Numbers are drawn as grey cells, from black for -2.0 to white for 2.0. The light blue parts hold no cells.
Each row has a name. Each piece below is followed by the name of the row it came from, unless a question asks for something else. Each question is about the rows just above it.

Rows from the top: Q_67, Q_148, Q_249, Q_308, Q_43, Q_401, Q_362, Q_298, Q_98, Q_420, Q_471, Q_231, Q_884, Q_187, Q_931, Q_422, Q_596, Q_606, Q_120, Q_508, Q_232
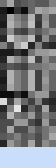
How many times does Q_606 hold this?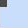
4
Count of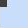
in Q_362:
1
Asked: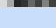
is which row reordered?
Q_931
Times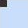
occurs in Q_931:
1
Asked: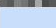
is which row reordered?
Q_67

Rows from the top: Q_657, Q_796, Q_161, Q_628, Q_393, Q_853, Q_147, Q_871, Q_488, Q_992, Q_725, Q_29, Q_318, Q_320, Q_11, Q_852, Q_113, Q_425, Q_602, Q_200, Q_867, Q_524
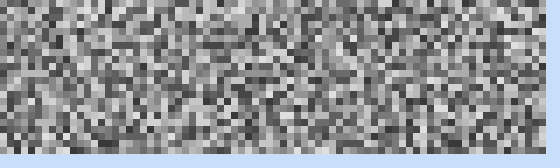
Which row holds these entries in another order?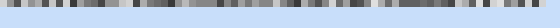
Q_200
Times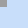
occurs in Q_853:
8
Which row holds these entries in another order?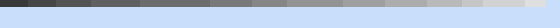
Q_524
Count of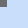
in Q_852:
5
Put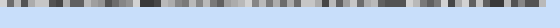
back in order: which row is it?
Q_867
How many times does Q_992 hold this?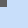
11

